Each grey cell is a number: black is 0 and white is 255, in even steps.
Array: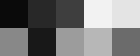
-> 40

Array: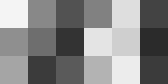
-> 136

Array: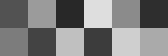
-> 155

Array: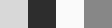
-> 45

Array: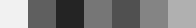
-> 95

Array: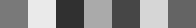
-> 234
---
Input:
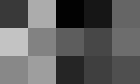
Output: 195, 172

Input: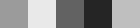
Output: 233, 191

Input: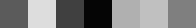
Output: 221, 192

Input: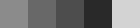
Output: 211, 139

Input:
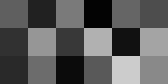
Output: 204, 177

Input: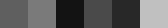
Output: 192, 122
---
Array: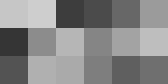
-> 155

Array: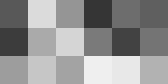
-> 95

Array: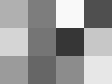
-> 79

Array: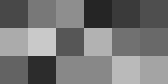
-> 78

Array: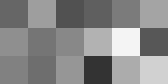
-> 164

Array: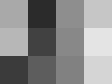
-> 198

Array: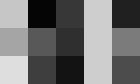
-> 32

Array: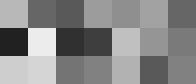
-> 102
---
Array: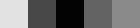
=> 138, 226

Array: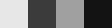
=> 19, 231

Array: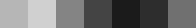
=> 112, 182

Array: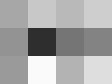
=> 206, 154

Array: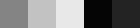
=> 35, 132

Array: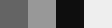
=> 238, 100

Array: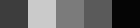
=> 5, 61

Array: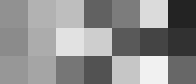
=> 35, 151

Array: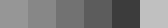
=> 192, 150

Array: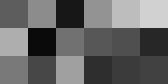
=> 209, 121
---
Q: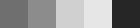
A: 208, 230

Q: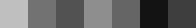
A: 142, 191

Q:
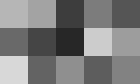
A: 39, 216

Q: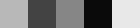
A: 134, 232

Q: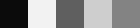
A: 95, 242

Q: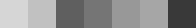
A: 117, 214
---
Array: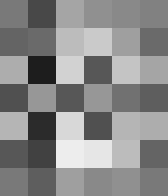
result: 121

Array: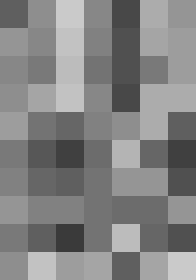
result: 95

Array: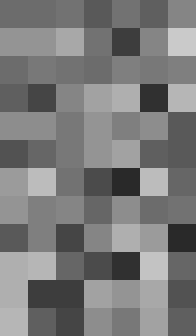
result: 108

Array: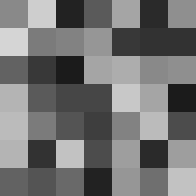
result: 137

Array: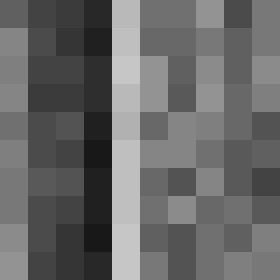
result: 96

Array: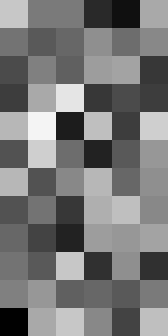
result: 199

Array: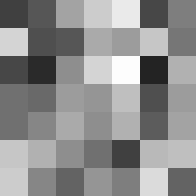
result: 64

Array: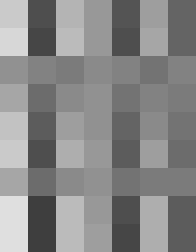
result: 202

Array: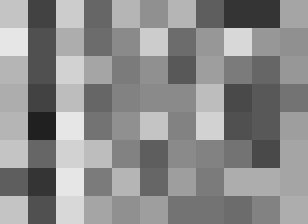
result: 196
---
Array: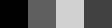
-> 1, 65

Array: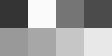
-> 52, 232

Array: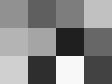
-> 145, 66

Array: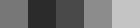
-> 119, 196

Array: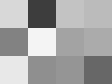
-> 216, 103

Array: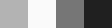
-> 179, 32

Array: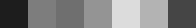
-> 29, 69
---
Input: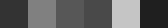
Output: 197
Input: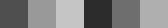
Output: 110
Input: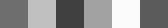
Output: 251
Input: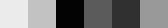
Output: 48
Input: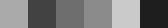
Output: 202
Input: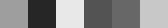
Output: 103
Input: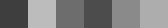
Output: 138
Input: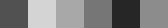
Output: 38
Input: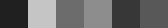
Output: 55
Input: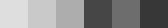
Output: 109
